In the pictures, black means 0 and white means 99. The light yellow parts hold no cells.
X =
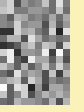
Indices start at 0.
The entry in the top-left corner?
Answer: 70
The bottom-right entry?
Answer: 70
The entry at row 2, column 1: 37
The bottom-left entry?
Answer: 43
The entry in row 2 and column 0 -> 53
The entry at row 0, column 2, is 31
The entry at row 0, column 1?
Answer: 81
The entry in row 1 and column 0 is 76
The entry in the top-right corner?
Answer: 48

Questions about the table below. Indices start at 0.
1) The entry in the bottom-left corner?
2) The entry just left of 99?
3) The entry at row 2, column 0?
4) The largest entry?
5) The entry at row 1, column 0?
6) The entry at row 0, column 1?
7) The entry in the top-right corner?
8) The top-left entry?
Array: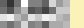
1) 55
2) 44
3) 88
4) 99
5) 44
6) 20
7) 72
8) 38

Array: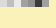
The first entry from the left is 85
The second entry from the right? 23
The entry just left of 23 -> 56

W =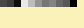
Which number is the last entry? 0
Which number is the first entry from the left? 28
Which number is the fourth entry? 90

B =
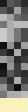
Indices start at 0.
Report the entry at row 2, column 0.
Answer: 73
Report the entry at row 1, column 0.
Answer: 34
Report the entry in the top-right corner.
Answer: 17
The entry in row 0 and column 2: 29
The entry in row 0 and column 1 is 34
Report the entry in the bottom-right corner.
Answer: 73
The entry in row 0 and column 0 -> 11

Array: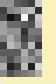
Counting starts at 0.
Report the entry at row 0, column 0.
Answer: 57
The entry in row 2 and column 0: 31
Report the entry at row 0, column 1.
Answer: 57
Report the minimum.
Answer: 7
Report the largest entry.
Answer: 95
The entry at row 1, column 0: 25
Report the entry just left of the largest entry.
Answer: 19
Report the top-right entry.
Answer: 79
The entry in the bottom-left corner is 52
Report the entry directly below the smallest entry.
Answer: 42
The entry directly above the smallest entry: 52
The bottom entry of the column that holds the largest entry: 47
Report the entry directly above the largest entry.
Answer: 67

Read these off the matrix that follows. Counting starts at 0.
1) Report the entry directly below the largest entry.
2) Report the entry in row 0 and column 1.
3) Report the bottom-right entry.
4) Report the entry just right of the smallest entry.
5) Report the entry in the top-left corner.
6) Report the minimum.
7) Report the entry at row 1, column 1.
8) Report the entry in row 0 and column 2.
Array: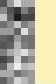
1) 44
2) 60
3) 60
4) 27
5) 33
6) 11
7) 33
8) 86

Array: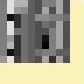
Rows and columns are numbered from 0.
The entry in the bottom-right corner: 31
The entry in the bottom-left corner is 59
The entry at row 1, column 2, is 59
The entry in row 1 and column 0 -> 49
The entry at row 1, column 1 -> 87
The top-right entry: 31
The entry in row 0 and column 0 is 49
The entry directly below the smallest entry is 49
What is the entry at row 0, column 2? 70
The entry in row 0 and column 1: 87
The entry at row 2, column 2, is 19
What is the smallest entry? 2
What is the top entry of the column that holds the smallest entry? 49
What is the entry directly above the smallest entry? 7

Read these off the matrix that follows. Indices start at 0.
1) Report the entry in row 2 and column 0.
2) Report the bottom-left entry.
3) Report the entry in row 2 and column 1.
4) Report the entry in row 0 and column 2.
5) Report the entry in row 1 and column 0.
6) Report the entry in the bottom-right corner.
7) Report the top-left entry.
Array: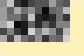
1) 61
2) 66
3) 44
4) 21
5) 61
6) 81
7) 56

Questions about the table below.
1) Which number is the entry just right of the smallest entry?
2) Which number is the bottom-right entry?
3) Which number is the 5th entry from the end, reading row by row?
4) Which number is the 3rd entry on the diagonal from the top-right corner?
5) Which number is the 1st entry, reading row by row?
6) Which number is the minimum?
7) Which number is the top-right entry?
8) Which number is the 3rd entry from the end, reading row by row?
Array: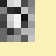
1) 71
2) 76
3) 40
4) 94
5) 13
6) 8
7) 50
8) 60

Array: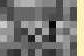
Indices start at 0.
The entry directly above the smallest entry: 29
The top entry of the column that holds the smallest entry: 52
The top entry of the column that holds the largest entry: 24
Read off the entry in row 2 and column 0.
46
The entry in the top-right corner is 52
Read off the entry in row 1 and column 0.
35
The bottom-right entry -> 35
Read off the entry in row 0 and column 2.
64
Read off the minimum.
3
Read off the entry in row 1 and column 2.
40
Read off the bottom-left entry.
40

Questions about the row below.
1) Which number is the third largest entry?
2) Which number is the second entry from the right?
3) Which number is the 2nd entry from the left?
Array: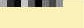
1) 56
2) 28
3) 17

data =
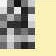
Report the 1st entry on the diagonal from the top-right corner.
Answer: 79
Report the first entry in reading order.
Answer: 95
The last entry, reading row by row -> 24
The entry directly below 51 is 30
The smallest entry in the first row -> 7
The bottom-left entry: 41
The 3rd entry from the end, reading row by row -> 36
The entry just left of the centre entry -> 18
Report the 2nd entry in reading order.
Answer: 51
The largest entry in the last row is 74
